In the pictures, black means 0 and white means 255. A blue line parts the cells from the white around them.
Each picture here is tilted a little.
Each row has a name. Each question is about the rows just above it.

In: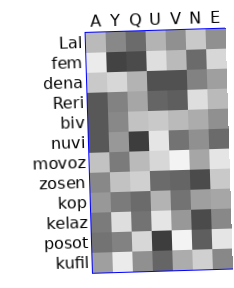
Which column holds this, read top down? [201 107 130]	N
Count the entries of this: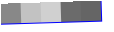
5
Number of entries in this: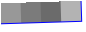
4

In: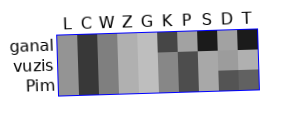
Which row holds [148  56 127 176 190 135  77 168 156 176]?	vuzis
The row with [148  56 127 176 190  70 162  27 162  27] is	ganal
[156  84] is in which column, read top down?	D
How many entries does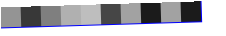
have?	10

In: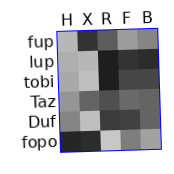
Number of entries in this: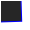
1
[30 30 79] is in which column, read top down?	R
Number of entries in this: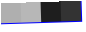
4
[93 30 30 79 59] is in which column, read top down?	R
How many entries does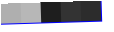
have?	5

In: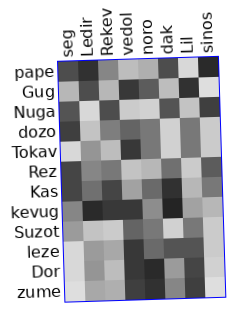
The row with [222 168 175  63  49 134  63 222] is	zume
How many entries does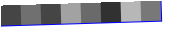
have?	8
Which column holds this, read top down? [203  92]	sinos
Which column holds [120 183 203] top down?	sinos
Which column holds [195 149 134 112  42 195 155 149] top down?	Ledir

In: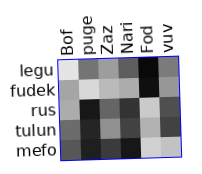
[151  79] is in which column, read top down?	vuv
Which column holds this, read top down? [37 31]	puge

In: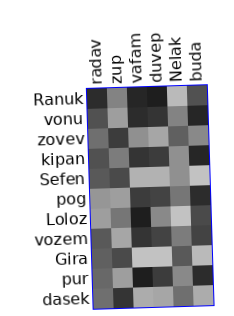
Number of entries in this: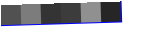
6
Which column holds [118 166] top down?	zup
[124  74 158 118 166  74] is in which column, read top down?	zup

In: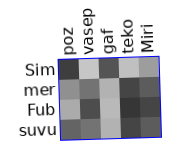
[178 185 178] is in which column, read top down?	gaf
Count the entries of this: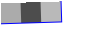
3
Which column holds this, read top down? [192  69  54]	teko
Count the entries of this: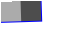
2

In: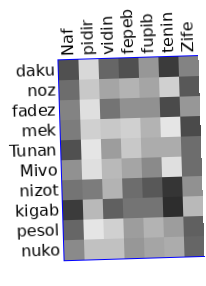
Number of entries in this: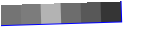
6
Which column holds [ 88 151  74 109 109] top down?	Zife
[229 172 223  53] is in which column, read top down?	tenin
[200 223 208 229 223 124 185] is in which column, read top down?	pidir
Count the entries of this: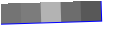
5
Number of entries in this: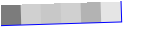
6
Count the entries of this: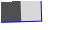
2

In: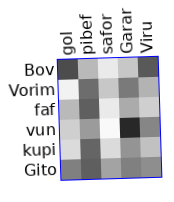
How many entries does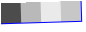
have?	4
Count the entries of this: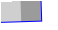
2
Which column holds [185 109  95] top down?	pibef

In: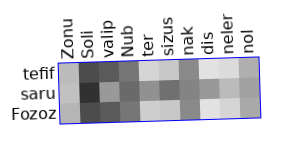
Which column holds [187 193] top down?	Zonu
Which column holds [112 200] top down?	sizus
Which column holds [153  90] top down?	valip
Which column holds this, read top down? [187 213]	neler
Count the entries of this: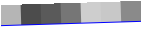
7
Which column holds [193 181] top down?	Zonu
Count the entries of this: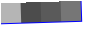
4

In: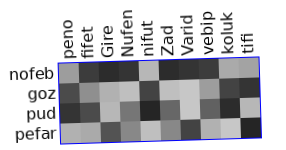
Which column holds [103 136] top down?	Zad
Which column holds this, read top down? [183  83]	Gire

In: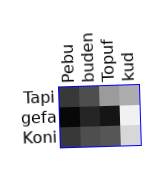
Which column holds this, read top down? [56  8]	Pebu
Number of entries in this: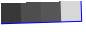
4
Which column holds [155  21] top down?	Topuf
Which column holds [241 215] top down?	kud
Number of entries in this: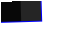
2
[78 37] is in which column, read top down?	buden
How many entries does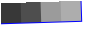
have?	4

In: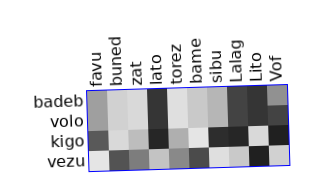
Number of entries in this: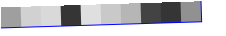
10
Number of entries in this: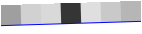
7
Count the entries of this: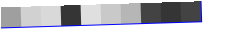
10
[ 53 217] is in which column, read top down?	Lito
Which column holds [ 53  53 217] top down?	Lito
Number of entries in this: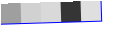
5
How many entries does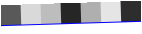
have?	7

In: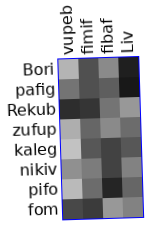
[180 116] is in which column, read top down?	vupeb
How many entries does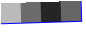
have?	4

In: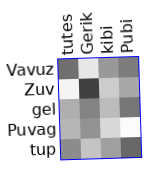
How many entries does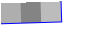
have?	3
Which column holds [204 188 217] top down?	kibi
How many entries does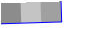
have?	3
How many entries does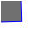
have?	1
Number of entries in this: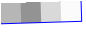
4
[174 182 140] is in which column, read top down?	tutes

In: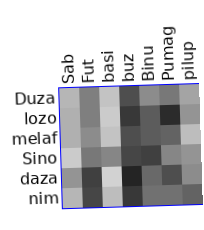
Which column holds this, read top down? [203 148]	Sab
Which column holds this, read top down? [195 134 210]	basi
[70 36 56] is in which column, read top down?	buz
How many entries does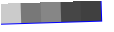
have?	5
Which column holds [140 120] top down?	Fut
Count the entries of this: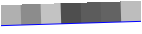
7

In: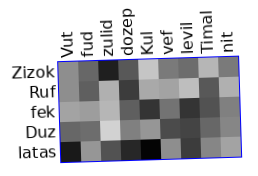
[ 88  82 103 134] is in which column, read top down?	Timal
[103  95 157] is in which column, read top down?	fud
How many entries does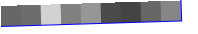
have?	9
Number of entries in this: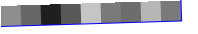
9
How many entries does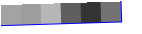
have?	6
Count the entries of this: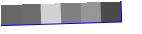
6
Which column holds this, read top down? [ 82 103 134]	Timal

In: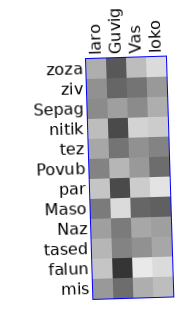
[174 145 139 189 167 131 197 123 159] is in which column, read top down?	laro
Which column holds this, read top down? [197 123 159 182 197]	laro

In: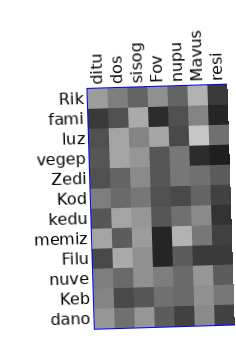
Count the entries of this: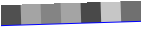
7
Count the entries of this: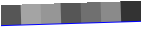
7
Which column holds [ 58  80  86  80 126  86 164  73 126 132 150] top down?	ditu
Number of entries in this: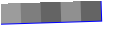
5

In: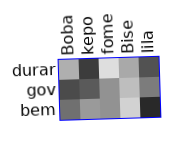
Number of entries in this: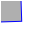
1
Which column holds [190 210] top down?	Bise

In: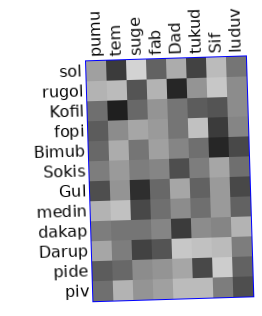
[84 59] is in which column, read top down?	Sif
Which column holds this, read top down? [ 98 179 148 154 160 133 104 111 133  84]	fab

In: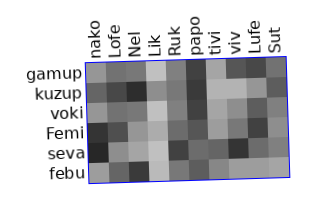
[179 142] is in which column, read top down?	viv
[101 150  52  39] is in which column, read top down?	nako

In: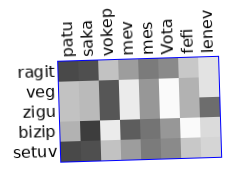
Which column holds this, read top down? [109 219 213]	lenev
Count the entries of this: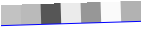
7
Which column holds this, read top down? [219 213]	lenev
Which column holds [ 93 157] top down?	mev
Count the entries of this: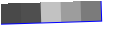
5

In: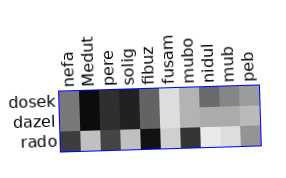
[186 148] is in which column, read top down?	peb
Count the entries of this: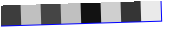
8
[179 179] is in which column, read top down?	mubo
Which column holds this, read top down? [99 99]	fibuz
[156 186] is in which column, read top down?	peb
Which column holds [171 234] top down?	nidul

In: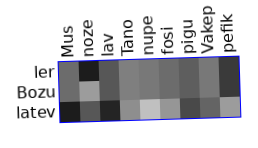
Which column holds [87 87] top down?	lav
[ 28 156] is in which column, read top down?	noze
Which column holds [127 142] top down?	Tano
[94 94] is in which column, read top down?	pigu

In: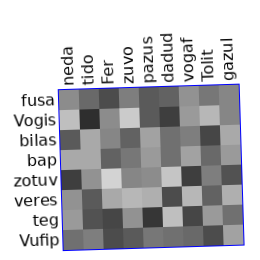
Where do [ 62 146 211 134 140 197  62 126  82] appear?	zotuv
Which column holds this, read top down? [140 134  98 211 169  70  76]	Fer
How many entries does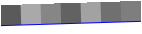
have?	7
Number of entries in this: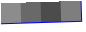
4

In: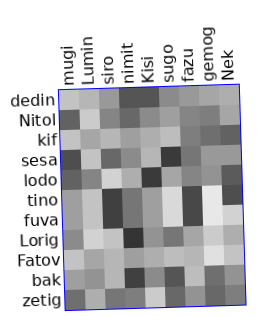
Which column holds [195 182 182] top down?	siro
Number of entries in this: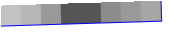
8

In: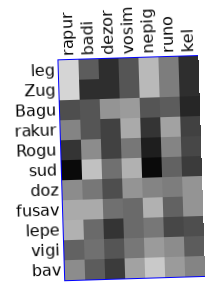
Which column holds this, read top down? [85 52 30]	nepig
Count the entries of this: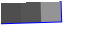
3
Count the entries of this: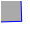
1
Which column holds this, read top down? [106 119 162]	vosim
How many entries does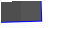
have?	2
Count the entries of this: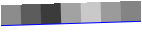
7

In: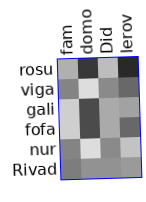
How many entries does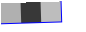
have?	3
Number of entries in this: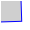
1
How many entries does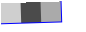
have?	3
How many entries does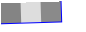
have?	3

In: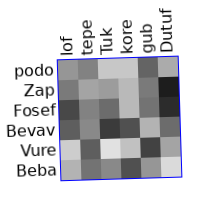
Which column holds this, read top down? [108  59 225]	Tuk
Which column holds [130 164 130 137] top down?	tepe
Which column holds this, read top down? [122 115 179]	gub
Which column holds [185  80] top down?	kore
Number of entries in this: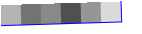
6

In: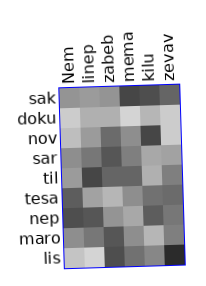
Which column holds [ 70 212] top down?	mema
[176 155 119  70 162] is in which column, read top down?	linep
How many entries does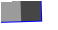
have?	2

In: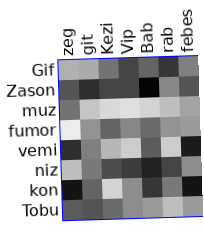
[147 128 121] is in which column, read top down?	git
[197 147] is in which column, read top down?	git
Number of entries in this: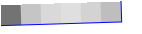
6
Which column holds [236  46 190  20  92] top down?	zeg
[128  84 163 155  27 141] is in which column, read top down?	febes
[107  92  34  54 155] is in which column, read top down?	Bab
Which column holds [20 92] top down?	zeg

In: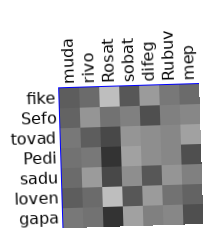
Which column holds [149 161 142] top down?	sobat
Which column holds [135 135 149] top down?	Rubuv
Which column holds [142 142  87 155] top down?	difeg
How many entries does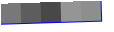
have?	5
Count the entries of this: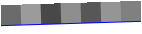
7
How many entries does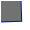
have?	1

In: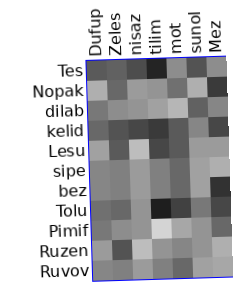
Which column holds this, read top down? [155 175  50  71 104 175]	Mez
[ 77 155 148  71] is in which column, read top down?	nisaz
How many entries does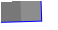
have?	2
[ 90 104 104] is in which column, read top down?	mot

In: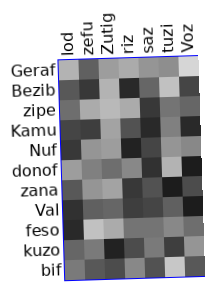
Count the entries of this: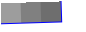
3
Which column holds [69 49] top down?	saz

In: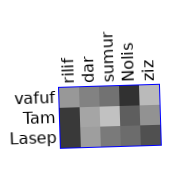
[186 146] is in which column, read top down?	ziz
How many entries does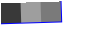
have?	3
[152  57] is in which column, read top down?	rilif
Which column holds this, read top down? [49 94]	Nolis
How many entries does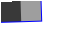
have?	2
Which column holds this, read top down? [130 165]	dar

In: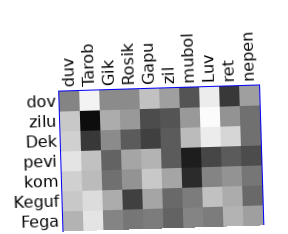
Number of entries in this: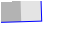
2
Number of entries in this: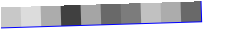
10
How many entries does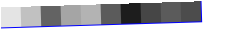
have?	10
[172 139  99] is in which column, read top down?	Gik
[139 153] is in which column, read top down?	Rosik

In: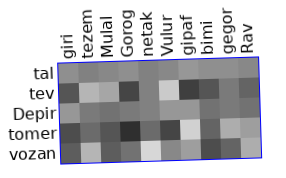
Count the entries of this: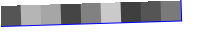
9
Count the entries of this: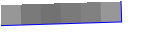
6
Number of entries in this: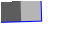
2
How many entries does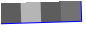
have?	4

